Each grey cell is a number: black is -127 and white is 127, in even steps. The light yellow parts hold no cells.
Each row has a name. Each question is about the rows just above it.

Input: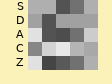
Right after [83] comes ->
[104]
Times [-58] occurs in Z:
1
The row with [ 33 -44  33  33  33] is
D
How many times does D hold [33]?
4
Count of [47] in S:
3
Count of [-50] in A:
1
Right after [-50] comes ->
[-14]

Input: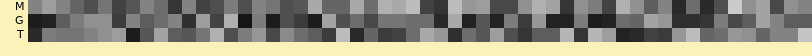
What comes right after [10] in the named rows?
[-18]
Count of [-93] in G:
6

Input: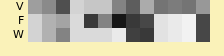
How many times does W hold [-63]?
1
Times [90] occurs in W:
3
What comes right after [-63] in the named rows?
[-70]

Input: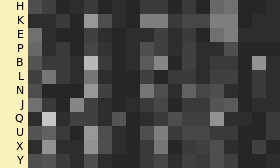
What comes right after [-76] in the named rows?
[-89]
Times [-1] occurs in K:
4

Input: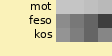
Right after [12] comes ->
[-7]
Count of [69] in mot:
2
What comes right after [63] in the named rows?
[57]
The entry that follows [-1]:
[-26]

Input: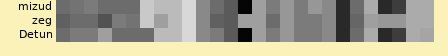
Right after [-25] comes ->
[31]
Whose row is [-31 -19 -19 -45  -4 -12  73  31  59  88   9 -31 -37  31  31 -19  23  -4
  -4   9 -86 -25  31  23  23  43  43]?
zeg
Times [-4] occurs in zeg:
3
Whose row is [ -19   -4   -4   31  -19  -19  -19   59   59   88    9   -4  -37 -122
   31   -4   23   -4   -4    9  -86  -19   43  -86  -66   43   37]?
Detun
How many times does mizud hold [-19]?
6
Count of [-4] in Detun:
6
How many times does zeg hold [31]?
4

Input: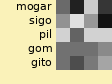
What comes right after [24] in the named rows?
[-108]
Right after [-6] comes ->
[37]
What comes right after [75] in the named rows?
[-73]
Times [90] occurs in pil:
0
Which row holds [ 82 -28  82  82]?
pil
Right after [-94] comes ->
[75]
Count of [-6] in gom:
0

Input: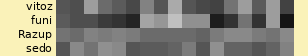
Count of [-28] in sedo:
4
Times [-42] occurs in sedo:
4

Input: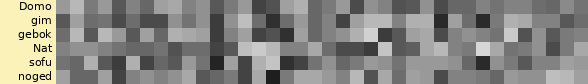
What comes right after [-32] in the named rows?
[40]
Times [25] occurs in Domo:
4
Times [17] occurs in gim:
3
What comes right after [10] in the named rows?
[-12]

